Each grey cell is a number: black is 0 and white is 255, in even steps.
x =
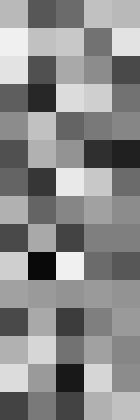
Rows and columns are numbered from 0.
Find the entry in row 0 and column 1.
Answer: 87
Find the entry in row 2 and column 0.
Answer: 227
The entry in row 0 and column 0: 185
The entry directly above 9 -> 169
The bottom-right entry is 193
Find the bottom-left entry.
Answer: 67
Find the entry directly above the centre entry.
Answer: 233
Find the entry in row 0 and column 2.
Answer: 107
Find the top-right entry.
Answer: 185
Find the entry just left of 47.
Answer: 147
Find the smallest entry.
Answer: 9
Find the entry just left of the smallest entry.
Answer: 207
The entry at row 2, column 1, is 80
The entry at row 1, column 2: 200
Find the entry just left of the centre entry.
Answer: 100

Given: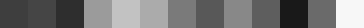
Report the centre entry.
122
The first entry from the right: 247
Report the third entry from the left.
46
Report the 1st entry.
62

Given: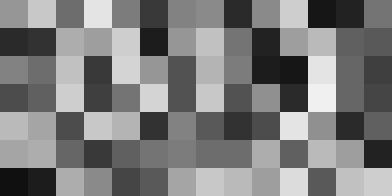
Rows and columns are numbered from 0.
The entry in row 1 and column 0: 42
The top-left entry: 150
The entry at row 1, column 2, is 173
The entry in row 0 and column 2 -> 109
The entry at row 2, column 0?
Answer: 130
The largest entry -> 240
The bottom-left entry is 16
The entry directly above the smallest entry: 165
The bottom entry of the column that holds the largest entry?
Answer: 89
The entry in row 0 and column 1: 200
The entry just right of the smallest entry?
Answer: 28
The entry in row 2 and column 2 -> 193
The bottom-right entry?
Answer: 206
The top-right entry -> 116
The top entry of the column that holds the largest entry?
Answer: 22
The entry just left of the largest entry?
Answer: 42
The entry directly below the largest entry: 144

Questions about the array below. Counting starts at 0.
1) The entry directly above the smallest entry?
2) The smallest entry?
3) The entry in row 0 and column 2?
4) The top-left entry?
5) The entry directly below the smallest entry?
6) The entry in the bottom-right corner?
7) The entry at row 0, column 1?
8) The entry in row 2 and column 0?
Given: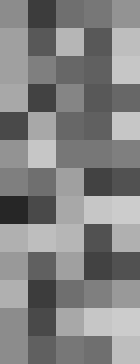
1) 127
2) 38
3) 111
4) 140
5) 176
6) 190
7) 60
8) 160

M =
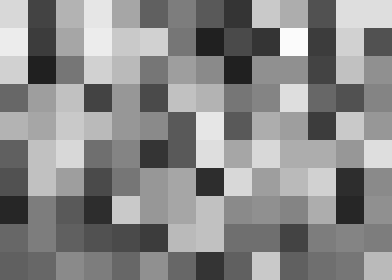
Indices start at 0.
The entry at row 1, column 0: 236
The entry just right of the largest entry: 60
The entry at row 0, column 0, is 216
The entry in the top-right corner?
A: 222
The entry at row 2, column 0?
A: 209
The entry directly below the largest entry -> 144
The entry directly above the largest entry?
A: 173
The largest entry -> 251
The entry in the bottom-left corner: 96
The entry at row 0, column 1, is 67
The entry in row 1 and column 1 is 60
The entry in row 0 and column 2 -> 179
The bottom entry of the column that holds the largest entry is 96
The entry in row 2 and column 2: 118
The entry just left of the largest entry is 52
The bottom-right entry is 186

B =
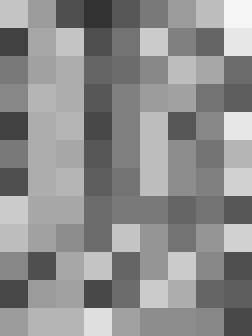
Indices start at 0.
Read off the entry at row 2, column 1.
161
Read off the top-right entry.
245
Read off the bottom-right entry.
72
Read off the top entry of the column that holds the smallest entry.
50
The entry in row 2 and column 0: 121
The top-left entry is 196
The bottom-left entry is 155
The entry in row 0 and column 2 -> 79
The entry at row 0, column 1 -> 155
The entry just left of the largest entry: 189
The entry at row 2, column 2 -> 173
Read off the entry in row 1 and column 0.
65

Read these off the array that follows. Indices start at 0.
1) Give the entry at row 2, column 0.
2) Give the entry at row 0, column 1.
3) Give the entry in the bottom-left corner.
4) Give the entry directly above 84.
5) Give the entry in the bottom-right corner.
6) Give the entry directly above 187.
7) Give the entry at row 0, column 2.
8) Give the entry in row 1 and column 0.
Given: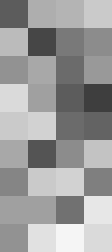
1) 146
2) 174
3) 146
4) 210
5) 218
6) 92
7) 180
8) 187

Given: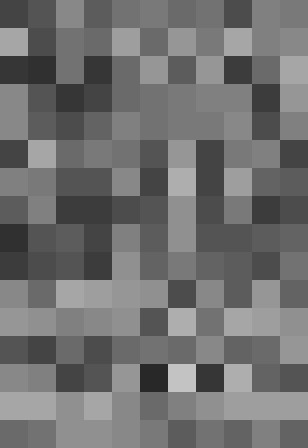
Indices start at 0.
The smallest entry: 40
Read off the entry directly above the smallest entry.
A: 114
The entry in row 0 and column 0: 68
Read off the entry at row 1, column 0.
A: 166
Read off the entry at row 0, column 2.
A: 136
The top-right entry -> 121
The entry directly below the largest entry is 128
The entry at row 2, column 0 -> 54
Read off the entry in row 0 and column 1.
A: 84
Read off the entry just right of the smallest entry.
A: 195
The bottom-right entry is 99
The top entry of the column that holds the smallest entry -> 121
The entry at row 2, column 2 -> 114
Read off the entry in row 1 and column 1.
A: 76
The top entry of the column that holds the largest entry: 106
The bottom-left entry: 106
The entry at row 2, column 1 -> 48

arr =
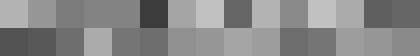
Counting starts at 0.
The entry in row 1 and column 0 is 82
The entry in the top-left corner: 179
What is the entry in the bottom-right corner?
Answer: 138
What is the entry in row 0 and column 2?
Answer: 124
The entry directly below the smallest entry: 110
